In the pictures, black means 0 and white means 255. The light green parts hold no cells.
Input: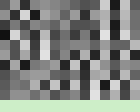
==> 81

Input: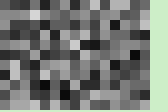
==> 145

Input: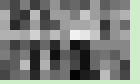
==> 124

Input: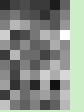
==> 160

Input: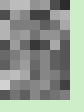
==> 179

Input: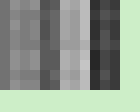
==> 114

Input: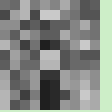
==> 170

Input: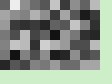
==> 130

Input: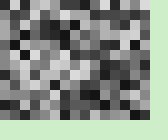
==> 147
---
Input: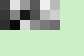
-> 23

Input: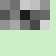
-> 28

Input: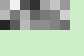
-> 174

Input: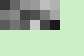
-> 67

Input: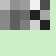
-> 107

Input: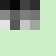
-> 125

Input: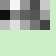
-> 96

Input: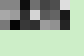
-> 47
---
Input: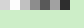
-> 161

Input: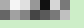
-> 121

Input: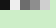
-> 142

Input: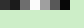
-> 88

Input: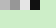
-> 229

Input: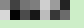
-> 55

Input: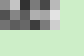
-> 123
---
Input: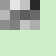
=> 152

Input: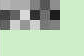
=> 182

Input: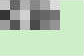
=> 198

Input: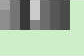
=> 162

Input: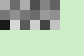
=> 173

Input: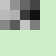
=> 196

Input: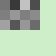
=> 117

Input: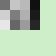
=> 113

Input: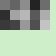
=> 119
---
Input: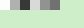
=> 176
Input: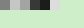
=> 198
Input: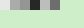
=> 171
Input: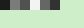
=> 123
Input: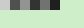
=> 80
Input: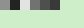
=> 35
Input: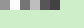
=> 252
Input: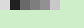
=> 32
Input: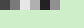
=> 122
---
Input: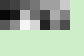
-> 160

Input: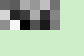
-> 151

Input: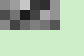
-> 55

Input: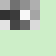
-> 113

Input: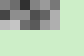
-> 131

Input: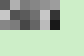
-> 134

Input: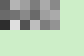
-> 125

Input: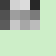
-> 210

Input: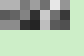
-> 112
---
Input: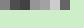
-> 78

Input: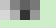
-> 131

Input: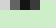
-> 99

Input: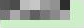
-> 76

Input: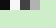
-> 246

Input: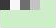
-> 247

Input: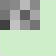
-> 137

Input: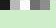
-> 184
